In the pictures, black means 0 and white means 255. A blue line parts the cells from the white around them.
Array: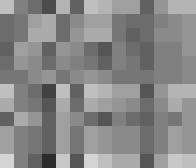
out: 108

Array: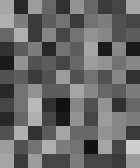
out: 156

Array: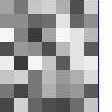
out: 197

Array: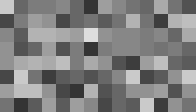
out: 124

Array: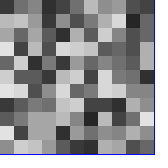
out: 133

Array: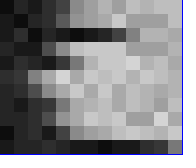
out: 25
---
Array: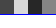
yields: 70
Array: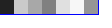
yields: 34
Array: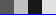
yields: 87
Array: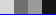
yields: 215
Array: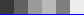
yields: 56
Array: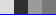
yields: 220
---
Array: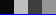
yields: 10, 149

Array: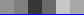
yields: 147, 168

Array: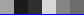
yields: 163, 108

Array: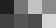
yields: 32, 213

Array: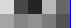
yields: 218, 83

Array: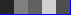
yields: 37, 78
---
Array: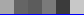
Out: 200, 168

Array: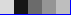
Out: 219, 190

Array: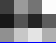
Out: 252, 228

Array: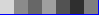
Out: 215, 159

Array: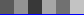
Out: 195, 166

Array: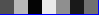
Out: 234, 184

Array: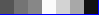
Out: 251, 211

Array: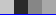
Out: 199, 168

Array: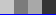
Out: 200, 168
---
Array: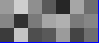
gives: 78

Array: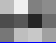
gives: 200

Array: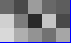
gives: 147

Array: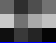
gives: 36

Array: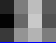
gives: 179

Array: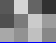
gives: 192

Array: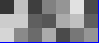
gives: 107

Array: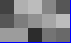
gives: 44
